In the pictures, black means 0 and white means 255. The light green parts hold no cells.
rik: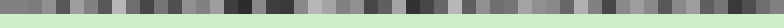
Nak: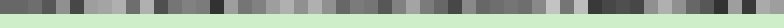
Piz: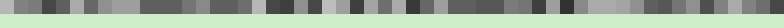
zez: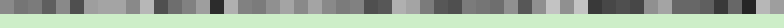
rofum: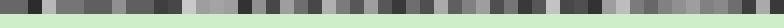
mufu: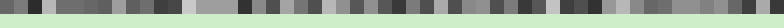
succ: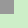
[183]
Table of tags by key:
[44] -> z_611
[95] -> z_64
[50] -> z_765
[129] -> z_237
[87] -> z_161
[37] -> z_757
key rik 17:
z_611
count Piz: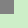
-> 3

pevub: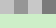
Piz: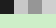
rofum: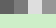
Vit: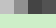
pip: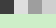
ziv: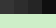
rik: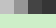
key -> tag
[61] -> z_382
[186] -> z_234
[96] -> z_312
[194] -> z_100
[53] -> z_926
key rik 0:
z_100
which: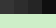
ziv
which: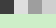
pip
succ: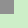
[68]
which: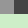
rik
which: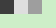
pip
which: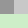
pevub

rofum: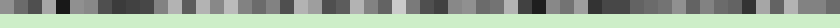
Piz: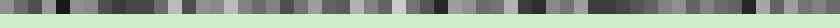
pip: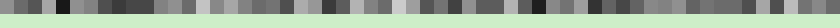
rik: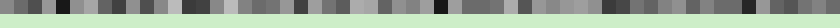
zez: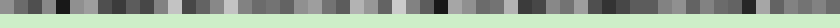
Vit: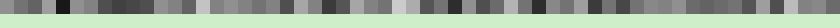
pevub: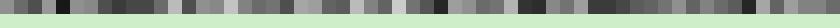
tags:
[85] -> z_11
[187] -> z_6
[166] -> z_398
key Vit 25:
z_398
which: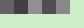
rik
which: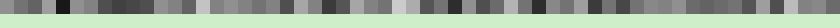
Vit
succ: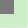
[79]

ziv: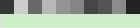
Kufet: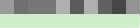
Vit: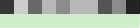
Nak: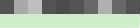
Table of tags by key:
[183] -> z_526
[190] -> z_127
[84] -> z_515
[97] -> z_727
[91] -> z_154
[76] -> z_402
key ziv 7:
z_515
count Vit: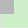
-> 3
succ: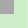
[190]
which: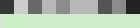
Vit
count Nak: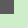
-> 0

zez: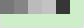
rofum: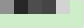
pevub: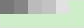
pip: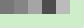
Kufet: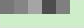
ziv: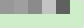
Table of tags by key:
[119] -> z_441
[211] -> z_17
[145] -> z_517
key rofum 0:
z_517
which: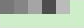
pip
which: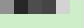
rofum
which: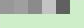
ziv

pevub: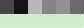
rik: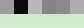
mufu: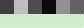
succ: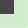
[19]
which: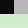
rik
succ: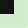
[184]
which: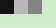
pevub
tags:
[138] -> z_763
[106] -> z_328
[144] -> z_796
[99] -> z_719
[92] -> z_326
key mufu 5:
z_719
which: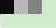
rik

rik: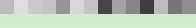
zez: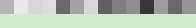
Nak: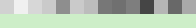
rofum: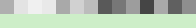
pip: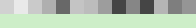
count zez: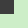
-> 0
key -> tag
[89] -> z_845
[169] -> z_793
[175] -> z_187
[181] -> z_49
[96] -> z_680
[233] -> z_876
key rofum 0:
z_187
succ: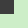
[188]

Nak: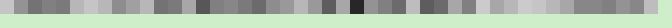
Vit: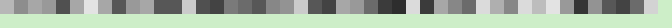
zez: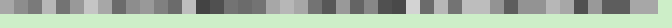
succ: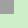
[183]
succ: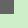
[135]
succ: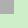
[135]
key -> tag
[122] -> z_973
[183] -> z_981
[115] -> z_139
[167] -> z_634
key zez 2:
z_973
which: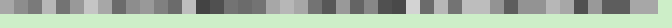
zez
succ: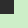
[219]

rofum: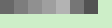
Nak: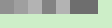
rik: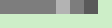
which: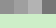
rofum
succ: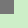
[82]
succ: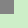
[179]
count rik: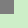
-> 5
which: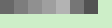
rofum

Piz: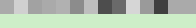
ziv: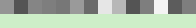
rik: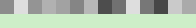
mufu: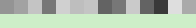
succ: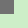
[222]
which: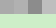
Piz
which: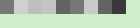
mufu
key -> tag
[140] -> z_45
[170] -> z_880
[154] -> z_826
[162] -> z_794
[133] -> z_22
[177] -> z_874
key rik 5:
z_22
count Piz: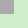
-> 4
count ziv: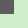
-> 1
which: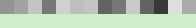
mufu

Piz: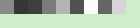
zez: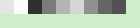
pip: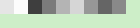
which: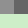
zez
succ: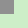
[101]
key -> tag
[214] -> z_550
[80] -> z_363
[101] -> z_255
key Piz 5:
z_363
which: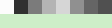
zez
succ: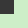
[62]

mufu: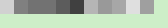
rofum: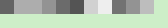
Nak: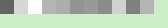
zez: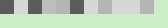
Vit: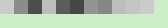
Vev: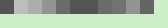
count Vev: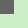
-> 1
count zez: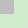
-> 1
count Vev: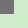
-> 1
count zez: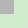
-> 3
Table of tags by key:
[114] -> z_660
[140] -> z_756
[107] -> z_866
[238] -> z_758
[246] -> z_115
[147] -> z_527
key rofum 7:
z_758

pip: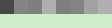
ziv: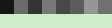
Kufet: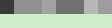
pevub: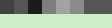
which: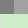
pevub
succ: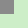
[85]
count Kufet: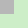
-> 1
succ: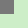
[72]
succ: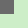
[51]
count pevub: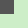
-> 3
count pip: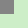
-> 2

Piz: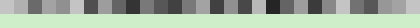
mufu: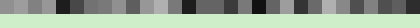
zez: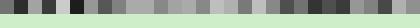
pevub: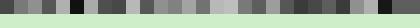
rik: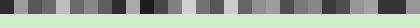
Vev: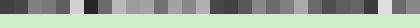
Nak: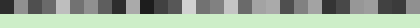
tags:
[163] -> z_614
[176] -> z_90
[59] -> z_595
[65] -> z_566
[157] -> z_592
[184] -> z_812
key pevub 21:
z_595
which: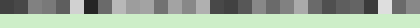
Vev
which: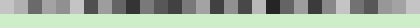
Piz
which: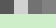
Nak
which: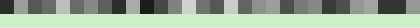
rik
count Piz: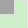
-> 3

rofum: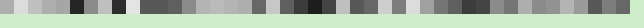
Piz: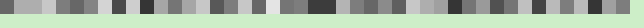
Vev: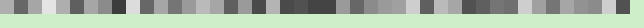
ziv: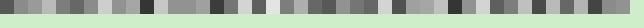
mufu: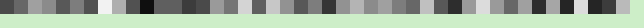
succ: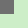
[206]
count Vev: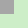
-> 6
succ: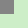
[212]
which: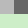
ziv

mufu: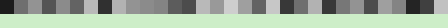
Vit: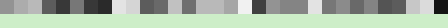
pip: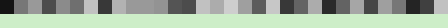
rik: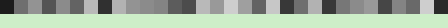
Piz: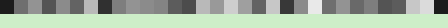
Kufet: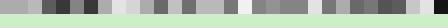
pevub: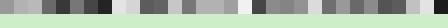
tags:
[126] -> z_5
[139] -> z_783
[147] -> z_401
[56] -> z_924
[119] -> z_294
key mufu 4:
z_783
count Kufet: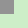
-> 1
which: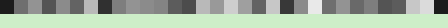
Piz
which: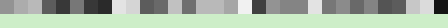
Vit
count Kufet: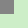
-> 4

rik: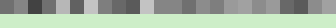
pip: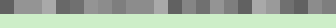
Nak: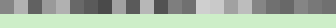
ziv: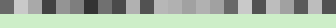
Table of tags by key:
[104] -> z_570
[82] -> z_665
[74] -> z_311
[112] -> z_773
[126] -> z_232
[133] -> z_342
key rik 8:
z_570
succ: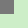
[112]
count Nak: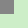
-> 3
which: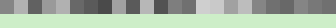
Nak
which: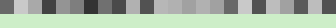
ziv

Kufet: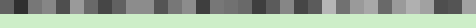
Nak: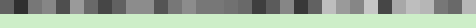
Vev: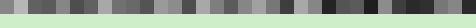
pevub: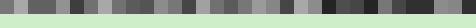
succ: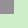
[62]
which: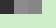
pevub
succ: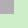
[161]
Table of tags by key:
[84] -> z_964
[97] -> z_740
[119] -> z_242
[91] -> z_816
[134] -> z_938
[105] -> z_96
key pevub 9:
z_816
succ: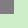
[91]

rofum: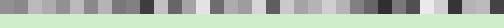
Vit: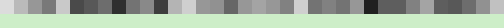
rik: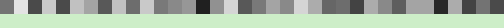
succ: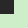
[172]
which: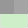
Vit
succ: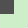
[234]
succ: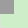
[213]

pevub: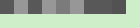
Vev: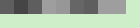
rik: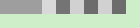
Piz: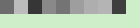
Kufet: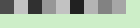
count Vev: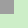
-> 3
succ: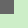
[94]
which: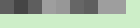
Vev
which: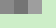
Piz
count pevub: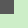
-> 4
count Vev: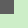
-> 3
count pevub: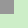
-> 3

